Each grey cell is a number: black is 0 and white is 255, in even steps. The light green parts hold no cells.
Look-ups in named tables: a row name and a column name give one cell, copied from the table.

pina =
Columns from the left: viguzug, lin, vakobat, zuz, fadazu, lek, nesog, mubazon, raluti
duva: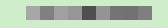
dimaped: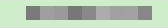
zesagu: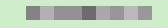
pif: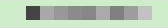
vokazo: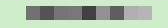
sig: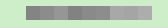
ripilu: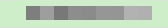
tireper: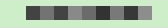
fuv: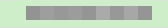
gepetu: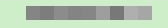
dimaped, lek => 172
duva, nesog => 116
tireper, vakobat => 67
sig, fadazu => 138
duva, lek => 148
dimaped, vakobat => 154
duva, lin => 128

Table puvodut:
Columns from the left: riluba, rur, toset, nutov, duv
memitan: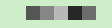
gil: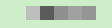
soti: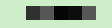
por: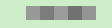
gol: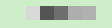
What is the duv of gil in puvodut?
149
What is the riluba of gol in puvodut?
217
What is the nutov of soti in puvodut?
13
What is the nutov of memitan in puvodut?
38
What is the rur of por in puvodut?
124
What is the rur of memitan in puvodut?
134
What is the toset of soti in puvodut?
5
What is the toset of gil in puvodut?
143
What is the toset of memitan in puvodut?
184
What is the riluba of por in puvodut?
153

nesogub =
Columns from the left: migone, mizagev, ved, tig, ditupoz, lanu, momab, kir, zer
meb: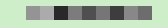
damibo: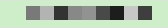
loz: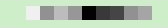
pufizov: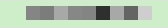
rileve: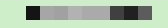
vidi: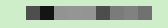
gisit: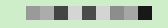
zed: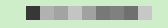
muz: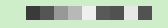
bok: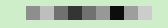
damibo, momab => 29
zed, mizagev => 177
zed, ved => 163
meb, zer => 109
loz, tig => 151
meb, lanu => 118

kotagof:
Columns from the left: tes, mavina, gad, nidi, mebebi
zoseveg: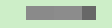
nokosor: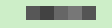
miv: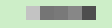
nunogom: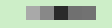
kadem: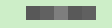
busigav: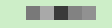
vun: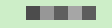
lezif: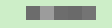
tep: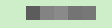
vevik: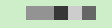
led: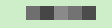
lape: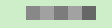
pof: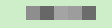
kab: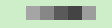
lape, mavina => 161
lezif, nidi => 106
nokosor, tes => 87
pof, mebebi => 108
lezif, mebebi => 116
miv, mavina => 117
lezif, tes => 108
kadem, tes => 88
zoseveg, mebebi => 103
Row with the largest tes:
miv

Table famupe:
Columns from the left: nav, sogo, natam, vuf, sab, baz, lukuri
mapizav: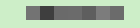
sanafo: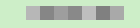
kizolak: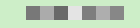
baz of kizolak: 174
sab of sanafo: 190
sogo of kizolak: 171
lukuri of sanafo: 169
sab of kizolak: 126
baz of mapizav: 124
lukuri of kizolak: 135
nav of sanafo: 183
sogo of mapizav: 62
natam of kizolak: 105
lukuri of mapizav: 107
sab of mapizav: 94
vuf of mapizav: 107
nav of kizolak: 120
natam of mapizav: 106
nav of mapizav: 115
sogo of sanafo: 134

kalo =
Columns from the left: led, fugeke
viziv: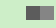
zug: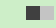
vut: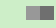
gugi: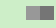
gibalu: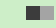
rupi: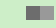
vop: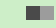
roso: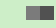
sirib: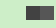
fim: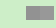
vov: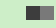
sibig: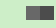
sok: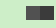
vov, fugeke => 121
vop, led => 74
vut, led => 152
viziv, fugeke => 133
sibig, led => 104
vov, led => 61
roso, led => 123
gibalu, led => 60
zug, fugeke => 196
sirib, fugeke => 86
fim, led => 146
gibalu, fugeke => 164
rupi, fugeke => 153
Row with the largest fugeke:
zug

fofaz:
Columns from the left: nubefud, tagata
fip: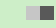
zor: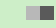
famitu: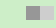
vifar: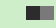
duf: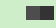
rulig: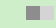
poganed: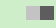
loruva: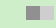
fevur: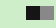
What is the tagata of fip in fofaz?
89
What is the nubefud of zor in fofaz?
184
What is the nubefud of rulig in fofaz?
141
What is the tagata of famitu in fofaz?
206
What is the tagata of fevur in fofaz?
136
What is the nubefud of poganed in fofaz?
195
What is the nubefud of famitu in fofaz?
151
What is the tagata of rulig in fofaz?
212
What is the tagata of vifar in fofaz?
121
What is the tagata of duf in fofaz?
51
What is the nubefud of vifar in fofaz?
44
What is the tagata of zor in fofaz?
90
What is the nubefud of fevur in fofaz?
21
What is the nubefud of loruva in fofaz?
144
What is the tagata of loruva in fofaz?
206
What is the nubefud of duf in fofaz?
77

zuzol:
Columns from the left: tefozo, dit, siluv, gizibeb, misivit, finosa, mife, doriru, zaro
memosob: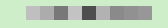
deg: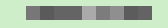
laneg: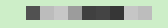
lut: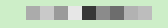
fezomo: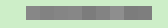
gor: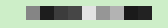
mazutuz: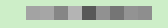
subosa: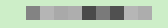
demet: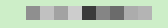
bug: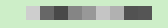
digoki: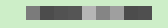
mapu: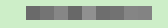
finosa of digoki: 133
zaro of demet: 180
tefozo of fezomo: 135
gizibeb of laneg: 156
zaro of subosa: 173
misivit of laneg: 64

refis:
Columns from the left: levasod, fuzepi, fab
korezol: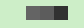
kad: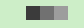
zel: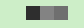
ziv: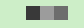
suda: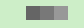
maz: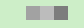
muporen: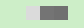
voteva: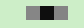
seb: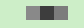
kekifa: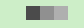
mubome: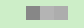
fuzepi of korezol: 92
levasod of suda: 101
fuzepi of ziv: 156
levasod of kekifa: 75
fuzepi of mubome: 180
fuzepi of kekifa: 144
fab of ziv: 109
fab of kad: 157
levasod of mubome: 135
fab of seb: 124
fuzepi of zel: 131
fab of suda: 152
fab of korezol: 49
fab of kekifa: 175
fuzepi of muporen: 116
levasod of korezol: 100
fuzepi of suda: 120
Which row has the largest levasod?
muporen

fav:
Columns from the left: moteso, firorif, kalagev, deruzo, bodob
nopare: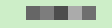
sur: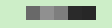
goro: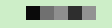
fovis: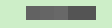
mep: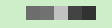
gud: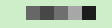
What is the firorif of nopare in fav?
125
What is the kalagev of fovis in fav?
104
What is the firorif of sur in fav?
144
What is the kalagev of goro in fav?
142
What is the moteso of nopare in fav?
102
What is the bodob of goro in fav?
146
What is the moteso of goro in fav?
10
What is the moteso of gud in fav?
103
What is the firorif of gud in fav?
71
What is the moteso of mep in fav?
109
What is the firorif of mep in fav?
113
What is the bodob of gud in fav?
29
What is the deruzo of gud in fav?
167
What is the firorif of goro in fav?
112
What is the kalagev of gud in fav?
111
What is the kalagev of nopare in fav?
77
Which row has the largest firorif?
sur

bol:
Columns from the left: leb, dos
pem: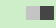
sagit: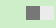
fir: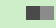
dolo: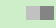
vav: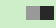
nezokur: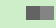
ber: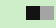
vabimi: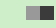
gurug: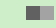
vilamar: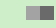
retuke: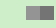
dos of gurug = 163
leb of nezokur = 99
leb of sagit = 119
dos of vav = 40
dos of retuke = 116
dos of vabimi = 59
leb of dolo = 193
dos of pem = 69
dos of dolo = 132
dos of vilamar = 106
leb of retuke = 148
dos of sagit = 235
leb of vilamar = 163
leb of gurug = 97
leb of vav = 153
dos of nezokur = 132
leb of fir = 74
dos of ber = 164
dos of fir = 139
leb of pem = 196

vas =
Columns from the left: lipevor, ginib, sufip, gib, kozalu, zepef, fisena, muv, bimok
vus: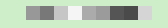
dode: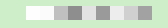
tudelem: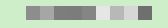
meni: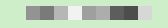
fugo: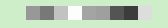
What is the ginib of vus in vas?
120
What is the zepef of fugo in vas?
159
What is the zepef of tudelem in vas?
230
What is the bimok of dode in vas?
162
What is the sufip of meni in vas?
182
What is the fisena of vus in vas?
85
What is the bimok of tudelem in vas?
111
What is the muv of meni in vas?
77
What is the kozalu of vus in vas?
171
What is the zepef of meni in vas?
173
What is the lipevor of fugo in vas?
152
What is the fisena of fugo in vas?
84
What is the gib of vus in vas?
245
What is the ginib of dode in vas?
251
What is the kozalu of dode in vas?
226

